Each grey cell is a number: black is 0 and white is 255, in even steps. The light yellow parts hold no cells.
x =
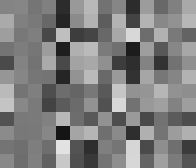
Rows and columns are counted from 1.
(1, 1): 132
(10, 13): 156
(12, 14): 83
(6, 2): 134
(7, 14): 142
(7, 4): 78
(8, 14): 158
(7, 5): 109
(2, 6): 139
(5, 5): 73
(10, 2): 120
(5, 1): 74
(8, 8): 81
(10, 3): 121
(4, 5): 30
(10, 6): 165
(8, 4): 67
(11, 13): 111
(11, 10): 214
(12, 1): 137
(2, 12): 136
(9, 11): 73
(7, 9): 198
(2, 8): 93
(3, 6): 61
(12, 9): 142
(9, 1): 82
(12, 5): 200
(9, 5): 184
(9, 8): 146
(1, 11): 156
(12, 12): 160
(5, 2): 131
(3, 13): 121
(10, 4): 135
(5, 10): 46
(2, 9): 179

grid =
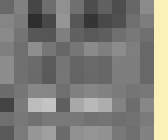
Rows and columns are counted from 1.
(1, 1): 104
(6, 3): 106
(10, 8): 145
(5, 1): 140
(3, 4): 86
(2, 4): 72
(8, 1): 67
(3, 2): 116
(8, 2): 123
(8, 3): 188
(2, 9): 80
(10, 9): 120
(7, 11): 120
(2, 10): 111
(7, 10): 117
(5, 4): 91
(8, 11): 135
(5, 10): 125
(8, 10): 109
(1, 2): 129
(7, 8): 130
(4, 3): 142
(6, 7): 105
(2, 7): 53
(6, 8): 103
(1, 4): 110
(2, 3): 46
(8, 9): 131
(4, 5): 103
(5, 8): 103
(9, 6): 120
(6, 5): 118
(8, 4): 195

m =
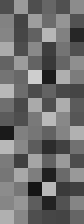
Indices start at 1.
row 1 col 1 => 78
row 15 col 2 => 150
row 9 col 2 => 78
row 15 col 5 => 82
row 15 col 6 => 133
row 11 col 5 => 65
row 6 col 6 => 124
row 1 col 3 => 78
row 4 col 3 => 137
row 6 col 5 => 175
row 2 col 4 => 108
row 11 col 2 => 136
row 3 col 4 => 183
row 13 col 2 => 168
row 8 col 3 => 170
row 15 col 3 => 93
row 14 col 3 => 21
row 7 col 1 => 184
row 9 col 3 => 121
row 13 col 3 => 126
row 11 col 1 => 184
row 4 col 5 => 116
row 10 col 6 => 177
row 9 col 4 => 186
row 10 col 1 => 26
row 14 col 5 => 58
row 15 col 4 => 34
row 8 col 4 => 79

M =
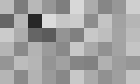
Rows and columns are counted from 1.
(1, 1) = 188
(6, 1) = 181
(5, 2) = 188
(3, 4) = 91
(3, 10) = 188
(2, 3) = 39
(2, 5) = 198
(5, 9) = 157
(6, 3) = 179
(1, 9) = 151
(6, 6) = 200
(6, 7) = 170
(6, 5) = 136
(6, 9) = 159
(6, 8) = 145
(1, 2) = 124
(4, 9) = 163
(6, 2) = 138

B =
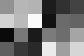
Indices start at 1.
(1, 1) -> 146
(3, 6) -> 165
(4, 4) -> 235
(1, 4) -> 28
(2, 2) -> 186
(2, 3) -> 251
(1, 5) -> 49

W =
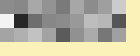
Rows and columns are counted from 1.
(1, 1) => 140
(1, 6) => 167
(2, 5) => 139
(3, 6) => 145
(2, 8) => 183
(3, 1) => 164
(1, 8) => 159
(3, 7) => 171
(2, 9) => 85

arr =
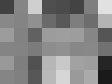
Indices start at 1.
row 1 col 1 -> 65
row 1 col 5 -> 75
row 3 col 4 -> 156
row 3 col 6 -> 157
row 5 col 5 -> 200
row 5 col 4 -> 182
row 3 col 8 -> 85
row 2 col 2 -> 132
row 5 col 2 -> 126
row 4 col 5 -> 144
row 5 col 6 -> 162
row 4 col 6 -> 135
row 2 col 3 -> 144
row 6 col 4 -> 185
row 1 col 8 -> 225

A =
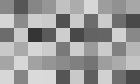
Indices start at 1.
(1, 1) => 136
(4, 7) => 155
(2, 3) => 206
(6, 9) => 111
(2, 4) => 202
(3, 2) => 202
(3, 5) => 206
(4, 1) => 201
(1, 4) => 150
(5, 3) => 162
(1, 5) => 193
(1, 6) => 172
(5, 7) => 116
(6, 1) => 215
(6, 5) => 85
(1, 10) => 167

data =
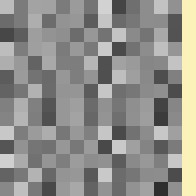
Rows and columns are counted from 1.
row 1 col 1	188
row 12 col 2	171
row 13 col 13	76
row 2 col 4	108
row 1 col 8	210
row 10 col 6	152
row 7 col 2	118
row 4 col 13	149
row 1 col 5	123
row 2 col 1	107
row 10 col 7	128
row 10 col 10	114
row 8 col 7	107
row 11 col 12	88
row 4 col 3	159
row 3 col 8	115
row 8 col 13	134
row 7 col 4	107
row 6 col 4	106
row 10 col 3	155
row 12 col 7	141
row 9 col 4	80
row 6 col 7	148
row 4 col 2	125
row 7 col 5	148
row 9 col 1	132
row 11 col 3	117
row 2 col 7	92
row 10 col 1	200
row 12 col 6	156
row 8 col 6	159
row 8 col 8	145
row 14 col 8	147
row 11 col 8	73
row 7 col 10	119
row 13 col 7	89
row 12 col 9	92

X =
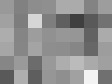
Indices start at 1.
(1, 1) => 153
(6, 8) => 112
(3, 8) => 171
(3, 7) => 98
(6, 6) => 161
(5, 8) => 160
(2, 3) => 214
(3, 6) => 150
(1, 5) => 171
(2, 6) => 63
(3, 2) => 133
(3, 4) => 145
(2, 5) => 95
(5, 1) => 134
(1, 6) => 171
